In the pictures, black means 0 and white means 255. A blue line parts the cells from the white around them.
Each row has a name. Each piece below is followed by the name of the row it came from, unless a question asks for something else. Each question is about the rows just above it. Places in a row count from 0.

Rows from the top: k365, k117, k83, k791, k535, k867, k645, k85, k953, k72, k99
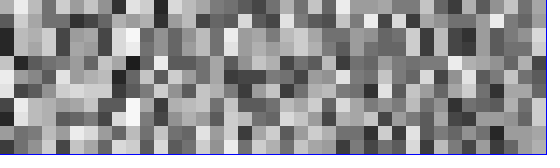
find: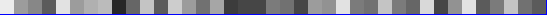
k867
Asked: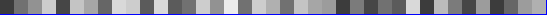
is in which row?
k99
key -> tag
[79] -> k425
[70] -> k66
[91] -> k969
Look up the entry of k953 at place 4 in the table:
k969
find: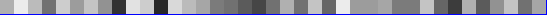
k365
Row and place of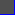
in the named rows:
k117, 23
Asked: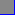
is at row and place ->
k867, 2

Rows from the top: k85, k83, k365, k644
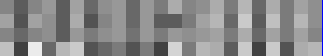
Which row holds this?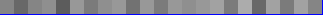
k365
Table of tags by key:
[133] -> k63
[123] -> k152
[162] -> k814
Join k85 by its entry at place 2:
k63
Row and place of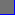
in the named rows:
k365, 9
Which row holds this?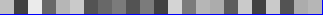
k644

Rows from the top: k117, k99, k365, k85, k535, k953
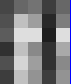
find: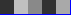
k85
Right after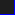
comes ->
[222]
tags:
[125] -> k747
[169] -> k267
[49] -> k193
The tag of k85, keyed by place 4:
k267
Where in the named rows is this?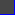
k117, 0
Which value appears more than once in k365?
[222]

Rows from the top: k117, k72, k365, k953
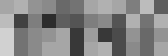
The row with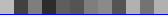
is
k72
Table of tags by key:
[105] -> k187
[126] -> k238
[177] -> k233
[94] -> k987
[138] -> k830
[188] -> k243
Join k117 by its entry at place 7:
k233
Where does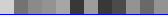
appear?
k365
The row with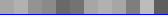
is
k117
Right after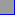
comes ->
[56]

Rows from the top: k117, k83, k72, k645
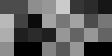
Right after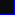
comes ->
[163]
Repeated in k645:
[0]
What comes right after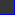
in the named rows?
[43]
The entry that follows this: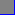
[88]
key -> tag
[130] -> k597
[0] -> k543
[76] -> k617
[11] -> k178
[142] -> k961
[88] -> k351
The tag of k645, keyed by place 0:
k961
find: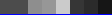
k117

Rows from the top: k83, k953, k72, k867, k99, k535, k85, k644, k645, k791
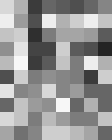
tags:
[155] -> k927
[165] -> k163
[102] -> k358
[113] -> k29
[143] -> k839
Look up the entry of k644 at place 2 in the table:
k927
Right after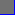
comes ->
[133]

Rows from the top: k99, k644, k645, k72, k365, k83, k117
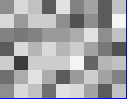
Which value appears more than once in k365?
[205]
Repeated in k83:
[172]
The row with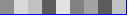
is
k99
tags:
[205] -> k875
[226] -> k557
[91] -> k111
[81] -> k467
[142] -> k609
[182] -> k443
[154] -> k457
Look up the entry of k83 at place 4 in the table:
k111

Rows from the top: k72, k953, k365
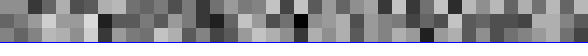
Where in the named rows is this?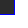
k72, 32
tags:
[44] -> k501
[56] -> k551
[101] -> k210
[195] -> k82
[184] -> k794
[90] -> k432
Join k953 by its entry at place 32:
k82
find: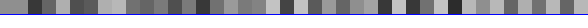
k72
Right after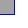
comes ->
[56]
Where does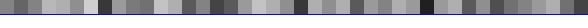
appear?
k365
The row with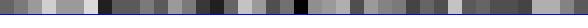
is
k953

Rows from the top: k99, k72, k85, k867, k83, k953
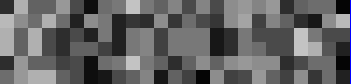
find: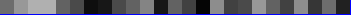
k953
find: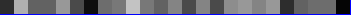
k99
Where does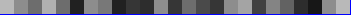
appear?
k72
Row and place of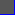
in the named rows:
k867, 23
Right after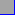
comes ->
[65]

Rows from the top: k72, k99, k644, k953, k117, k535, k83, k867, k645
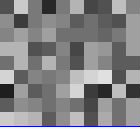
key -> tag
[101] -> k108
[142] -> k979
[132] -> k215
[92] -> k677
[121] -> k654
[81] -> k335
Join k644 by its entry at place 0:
k215
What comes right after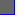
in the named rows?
[121]
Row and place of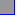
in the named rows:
k953, 7
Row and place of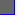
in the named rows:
k644, 7
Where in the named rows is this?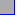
k645, 7

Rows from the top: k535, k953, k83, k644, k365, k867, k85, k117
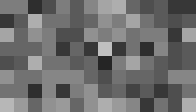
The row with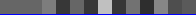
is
k644
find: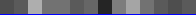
k365
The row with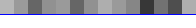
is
k117
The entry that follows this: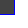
[90]

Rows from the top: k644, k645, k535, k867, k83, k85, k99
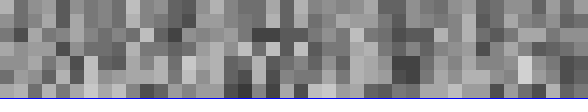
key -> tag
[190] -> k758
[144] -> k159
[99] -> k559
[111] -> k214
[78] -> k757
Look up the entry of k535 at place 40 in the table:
k159
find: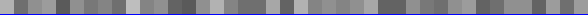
k644

